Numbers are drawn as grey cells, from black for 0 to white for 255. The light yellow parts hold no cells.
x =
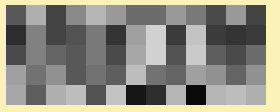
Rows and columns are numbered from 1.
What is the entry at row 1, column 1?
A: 88
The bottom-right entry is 175
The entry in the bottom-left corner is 167
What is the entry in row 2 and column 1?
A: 45
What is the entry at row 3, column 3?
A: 100
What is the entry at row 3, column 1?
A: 74
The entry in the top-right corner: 67
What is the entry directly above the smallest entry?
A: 160
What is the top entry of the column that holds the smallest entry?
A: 121
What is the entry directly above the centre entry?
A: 160
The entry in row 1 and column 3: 67
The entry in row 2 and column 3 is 67

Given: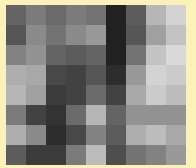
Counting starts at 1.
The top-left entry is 100
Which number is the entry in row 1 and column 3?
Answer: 107
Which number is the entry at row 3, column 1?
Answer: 130
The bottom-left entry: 92
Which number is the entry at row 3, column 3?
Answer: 100
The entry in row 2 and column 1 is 86
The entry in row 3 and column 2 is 146
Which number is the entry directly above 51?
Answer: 59
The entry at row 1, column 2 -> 123
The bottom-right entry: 153
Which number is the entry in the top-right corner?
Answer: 211

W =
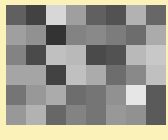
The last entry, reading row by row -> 90
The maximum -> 230
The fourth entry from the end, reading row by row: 117
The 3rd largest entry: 200
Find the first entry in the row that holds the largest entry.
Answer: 117
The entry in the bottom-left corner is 152
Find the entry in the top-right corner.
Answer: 103
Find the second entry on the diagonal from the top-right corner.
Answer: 109
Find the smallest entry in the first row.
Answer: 66
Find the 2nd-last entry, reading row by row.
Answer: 145
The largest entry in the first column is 165
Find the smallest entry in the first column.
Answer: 96
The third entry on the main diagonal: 192
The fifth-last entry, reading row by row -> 131

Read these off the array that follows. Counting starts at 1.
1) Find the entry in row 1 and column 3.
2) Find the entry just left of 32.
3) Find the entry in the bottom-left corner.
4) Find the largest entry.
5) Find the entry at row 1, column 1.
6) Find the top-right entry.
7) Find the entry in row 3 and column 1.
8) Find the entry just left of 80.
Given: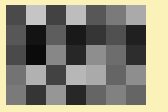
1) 66
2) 80
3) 122
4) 197
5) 74
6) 170
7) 74
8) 53

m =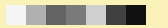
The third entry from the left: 99
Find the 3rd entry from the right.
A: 207
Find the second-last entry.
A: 64

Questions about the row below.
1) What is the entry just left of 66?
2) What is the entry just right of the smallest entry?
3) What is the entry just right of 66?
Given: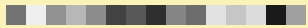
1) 140
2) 160
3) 87

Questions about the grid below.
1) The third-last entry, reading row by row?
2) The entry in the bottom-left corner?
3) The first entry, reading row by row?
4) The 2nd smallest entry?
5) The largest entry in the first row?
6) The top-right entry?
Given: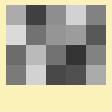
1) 72
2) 122
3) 171
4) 64
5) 210
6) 130

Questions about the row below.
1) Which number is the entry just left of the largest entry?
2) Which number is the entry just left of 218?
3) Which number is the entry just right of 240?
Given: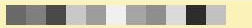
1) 157
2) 142
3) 165

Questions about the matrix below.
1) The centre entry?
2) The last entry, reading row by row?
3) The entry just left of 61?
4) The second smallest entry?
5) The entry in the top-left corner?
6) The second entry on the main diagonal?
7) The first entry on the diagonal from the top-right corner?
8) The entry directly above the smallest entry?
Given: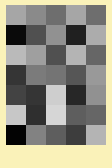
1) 116
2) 180
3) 94
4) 10
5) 166
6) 80
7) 110
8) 199
